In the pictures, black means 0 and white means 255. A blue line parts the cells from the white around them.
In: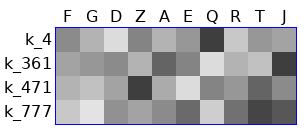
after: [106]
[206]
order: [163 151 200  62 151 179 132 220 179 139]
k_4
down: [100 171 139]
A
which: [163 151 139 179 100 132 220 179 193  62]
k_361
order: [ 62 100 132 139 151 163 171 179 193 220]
k_471
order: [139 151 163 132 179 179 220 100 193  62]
k_361
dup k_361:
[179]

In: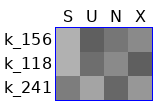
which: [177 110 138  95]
k_118
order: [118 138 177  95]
k_156
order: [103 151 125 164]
k_241
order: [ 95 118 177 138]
k_156
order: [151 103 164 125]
k_241

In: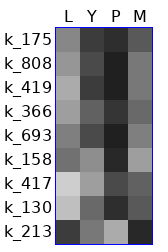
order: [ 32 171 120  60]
k_419
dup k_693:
[127]

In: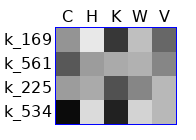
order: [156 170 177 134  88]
k_561
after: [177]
[134]
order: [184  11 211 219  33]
k_534

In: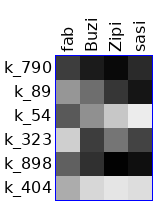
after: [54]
[21]
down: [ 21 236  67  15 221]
sasi

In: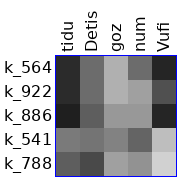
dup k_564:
[108]
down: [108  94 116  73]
Detis

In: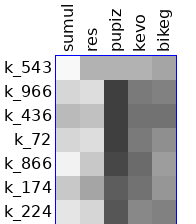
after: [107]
[157]
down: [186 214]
sumul
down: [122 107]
kevo
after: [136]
[129]
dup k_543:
[178]

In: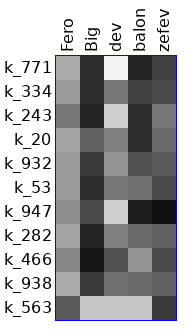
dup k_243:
[119]
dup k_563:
[198]
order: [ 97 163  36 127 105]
k_282
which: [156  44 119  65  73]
k_334

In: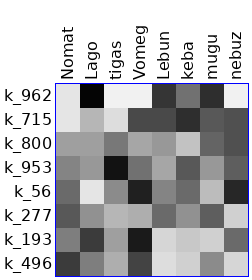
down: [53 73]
Lebun
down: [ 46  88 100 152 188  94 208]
mugu
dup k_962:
[241]
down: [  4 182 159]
Lago
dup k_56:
[106]

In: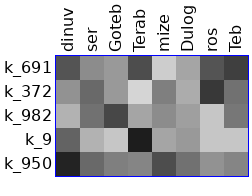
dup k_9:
[198]
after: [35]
[105]

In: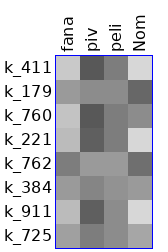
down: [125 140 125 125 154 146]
peli
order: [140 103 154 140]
k_179
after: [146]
[154]
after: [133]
[146]

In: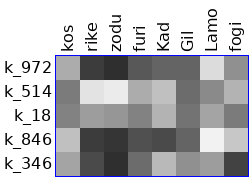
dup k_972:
[100]
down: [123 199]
fogi

